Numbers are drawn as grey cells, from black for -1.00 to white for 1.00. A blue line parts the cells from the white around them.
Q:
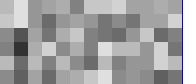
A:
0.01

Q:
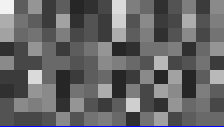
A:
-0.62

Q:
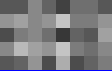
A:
-0.40

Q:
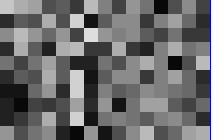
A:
-0.74

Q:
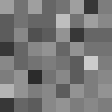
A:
-0.02

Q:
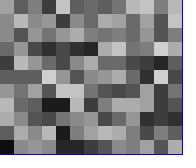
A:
0.35

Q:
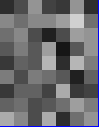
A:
-0.56

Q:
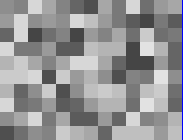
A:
0.69

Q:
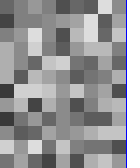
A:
0.09
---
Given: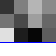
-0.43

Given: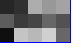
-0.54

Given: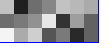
-0.04

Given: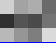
-0.34

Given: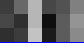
-0.63

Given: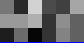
0.20
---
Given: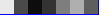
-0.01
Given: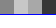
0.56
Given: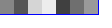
-0.50
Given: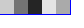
-0.71
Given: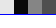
-0.93
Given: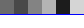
0.41
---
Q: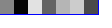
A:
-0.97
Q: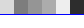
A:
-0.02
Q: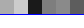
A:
0.60
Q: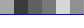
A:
-0.54
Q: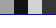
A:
-0.86
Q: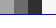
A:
-0.16
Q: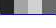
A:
0.29
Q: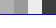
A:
0.21
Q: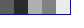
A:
-0.67
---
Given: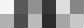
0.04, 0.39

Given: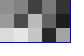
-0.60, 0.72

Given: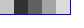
0.72, 0.56

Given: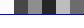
-0.15, 0.97

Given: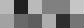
0.55, 0.27

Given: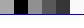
0.95, 0.32

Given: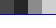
0.62, -0.44

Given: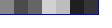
-0.59, 0.05

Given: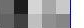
0.58, -0.22

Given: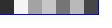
-0.45, -0.64
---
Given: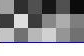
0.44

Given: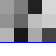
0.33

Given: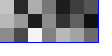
0.91

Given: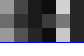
-0.70

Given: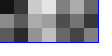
0.16

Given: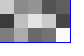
-0.18

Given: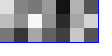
0.30

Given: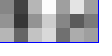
0.53
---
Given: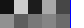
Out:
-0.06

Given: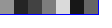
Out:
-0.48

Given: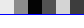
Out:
-0.97

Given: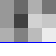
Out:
0.47

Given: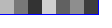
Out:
-0.60

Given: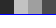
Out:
0.25
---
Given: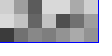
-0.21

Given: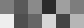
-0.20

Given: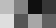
0.31

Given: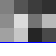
-0.09

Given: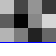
0.07

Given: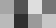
0.21
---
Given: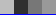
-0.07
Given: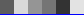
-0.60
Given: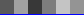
0.54
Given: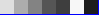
0.94
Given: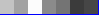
-0.54
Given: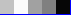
0.00
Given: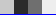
-0.13
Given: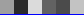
-0.41
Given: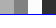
0.98
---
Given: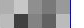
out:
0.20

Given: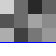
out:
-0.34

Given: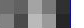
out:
-0.62

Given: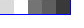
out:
-0.55

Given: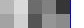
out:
-0.58

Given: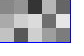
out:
-0.21

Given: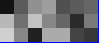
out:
-0.37
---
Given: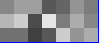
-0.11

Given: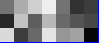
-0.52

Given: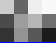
0.15

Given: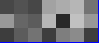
-0.28

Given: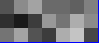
0.28

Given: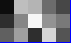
0.25

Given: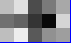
0.86

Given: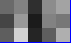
0.65

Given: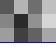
-0.50
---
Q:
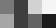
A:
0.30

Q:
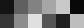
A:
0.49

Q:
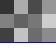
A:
0.35

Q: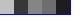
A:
-0.14

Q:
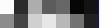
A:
0.63

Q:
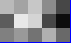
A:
0.56

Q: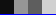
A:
-0.26
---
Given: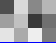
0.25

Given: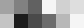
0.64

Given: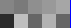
0.30

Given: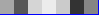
0.59

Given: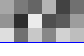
-0.48

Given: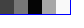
0.95

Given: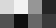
-0.36

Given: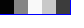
-0.53
